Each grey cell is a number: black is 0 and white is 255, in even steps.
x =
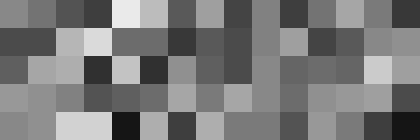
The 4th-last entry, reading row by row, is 152
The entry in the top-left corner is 136
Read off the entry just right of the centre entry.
75
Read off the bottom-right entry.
21
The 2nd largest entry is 218
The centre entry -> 95
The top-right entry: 56
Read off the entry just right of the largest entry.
188
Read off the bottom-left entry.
136
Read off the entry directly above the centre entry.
89
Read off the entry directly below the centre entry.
122
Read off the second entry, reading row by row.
115
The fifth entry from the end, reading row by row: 83
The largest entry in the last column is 159
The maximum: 234
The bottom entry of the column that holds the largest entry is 21
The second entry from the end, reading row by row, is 62
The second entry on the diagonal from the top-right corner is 136
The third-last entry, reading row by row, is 122

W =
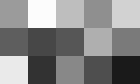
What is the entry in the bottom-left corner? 234
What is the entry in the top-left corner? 155
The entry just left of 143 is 190
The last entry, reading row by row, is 26

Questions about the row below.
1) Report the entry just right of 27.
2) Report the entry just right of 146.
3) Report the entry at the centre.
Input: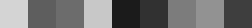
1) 49
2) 62
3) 27

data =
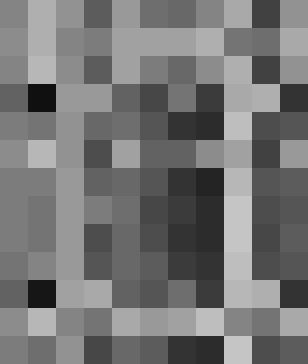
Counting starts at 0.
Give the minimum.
16
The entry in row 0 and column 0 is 132
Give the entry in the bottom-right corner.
92
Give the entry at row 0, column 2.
146
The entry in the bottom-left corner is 124
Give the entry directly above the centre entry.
98
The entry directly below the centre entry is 71
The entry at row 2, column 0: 132
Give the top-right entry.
146
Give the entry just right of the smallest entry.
153
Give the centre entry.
85
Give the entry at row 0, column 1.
175
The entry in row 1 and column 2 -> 132
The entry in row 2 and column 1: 183
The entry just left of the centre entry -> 104
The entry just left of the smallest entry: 98
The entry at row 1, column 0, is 140
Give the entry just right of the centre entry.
51

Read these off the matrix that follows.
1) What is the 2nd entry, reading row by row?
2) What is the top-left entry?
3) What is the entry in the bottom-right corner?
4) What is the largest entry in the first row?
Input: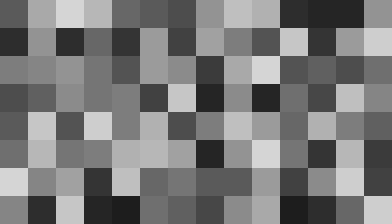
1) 169
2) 90
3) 206
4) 213

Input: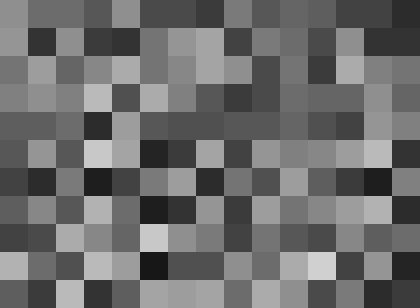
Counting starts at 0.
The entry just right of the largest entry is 66
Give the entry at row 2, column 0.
116
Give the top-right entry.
44
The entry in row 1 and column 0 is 149
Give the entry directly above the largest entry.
74
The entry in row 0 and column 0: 143
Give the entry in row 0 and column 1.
108
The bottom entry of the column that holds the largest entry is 74
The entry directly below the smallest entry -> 164
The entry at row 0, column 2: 108
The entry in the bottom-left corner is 94
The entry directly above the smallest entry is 200
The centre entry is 164
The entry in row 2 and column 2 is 101
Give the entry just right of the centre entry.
66
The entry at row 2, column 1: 157
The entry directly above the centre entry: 80
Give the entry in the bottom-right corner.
59
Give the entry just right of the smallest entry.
80
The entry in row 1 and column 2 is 143
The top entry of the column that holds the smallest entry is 74
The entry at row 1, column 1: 51
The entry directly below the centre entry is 44

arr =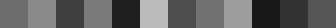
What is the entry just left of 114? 77
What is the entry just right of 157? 24

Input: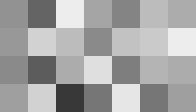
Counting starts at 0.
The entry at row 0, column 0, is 146
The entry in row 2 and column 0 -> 138
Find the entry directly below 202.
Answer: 180
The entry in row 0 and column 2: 237
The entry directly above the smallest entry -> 172
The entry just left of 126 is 223
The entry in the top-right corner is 172
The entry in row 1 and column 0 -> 152

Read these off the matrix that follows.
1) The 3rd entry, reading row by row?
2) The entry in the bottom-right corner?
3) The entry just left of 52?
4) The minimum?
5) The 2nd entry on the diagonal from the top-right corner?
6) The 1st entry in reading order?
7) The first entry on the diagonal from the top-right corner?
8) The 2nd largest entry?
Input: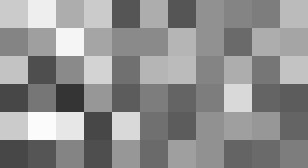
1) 173
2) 125
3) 118
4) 52
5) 173
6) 203
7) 187
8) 245

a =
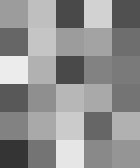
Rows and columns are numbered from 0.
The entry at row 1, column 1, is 197
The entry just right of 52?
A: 116
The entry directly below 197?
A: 177
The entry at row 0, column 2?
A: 73
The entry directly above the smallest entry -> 130
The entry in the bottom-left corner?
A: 52
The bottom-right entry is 149
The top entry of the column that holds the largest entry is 156
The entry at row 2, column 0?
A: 236

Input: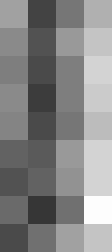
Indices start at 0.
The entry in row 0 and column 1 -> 67
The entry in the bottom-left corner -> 74
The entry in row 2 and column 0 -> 126
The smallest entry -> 54
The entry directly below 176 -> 196
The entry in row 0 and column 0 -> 161
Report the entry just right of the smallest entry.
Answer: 112
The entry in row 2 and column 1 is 74
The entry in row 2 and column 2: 126
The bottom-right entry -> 196
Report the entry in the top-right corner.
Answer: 176

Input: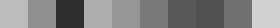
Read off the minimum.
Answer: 45
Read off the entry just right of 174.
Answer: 150

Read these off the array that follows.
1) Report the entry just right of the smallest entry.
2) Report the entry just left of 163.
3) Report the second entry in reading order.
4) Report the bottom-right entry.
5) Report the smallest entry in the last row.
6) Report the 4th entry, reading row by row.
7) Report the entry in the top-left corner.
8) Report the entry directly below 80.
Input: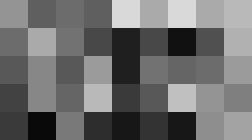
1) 121
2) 142
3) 95
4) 163
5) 9
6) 95
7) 148
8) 108

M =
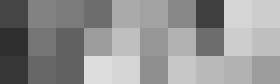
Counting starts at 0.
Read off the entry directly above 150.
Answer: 162
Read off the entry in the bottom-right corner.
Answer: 156
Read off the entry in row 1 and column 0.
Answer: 47
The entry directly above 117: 130
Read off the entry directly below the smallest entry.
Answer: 55
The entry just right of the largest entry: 213
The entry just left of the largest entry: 97
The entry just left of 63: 136
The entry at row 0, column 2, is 123
